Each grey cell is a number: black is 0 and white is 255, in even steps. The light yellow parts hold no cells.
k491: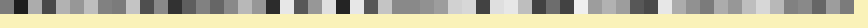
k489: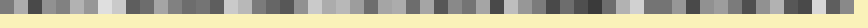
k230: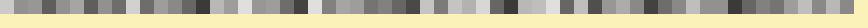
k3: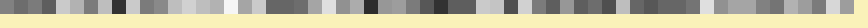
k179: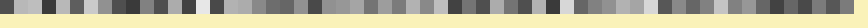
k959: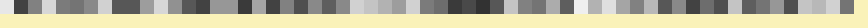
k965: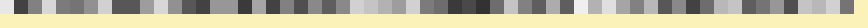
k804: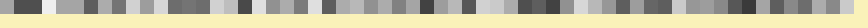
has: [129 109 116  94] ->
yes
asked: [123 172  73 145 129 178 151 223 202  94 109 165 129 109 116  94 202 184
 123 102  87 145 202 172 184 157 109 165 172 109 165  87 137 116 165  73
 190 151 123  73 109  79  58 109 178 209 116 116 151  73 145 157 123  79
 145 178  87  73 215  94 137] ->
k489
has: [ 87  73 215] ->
yes

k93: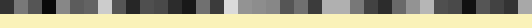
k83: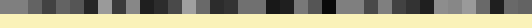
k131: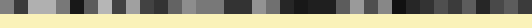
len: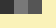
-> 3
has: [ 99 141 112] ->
no
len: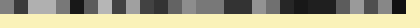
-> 29
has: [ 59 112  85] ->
no
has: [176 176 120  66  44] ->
yes
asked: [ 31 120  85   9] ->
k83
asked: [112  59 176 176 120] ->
k93

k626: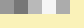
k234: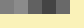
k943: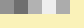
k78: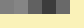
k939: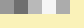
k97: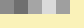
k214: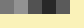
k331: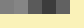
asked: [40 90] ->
k214
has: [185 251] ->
no

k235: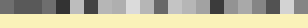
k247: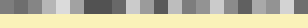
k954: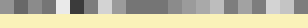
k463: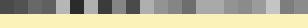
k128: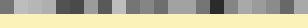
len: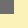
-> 1
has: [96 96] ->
no

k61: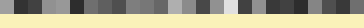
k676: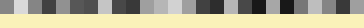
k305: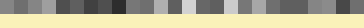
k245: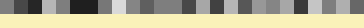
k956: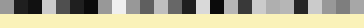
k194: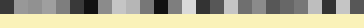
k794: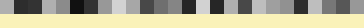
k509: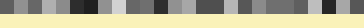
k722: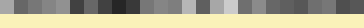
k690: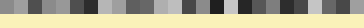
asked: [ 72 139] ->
k690
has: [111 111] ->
yes
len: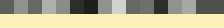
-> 16

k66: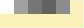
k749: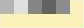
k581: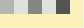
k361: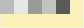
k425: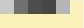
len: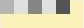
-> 5
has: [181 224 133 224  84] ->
yes
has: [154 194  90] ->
yes
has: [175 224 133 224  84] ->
no
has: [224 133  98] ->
yes
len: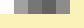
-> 5

